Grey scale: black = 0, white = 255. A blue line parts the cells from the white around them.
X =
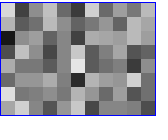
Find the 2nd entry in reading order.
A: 65
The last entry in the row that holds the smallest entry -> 158
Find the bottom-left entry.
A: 166
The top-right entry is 186
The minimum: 23
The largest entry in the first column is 222
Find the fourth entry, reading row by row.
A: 192
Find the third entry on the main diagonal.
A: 158
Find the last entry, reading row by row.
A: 77
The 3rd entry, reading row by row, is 142
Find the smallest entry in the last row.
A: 71
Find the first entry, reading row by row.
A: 216
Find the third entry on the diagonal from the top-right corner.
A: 158
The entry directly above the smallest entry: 180
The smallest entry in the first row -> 59
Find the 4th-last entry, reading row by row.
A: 134
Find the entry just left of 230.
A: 134
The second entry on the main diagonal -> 91
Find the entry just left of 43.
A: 127
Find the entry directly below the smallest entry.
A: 77
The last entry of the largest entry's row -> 142

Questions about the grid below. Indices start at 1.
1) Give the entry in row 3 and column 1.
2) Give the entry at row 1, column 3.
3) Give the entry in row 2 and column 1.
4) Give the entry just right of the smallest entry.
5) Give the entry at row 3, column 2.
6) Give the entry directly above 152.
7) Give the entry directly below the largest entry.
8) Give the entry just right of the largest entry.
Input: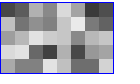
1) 158
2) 177
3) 192
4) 78
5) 184
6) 184
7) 137
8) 122

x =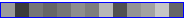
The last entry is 102
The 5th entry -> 118
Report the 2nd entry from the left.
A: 59
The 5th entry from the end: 81

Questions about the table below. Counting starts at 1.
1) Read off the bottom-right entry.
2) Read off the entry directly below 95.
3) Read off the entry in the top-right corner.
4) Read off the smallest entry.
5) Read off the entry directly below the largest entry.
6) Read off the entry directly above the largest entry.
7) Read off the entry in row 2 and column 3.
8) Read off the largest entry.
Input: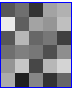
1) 103
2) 183
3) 177
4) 32
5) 87
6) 87
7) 163
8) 234

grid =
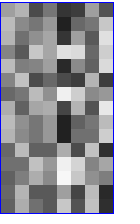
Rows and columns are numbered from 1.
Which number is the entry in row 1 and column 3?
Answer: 75
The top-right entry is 83
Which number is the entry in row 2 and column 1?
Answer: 187
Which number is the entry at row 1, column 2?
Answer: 180
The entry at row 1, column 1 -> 159
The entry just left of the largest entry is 138
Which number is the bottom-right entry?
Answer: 47
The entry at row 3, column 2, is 112
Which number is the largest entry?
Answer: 247
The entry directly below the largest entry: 159
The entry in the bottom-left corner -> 97
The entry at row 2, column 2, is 138
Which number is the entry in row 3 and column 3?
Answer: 144
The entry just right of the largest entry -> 199
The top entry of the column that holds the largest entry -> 53

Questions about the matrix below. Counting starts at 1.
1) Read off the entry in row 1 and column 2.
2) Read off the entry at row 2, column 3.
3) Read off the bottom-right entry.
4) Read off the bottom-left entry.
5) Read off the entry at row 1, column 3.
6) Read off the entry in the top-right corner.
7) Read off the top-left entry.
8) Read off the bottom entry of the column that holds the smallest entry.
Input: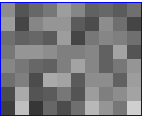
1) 84
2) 134
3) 207
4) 62
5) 103
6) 111
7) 141
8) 54
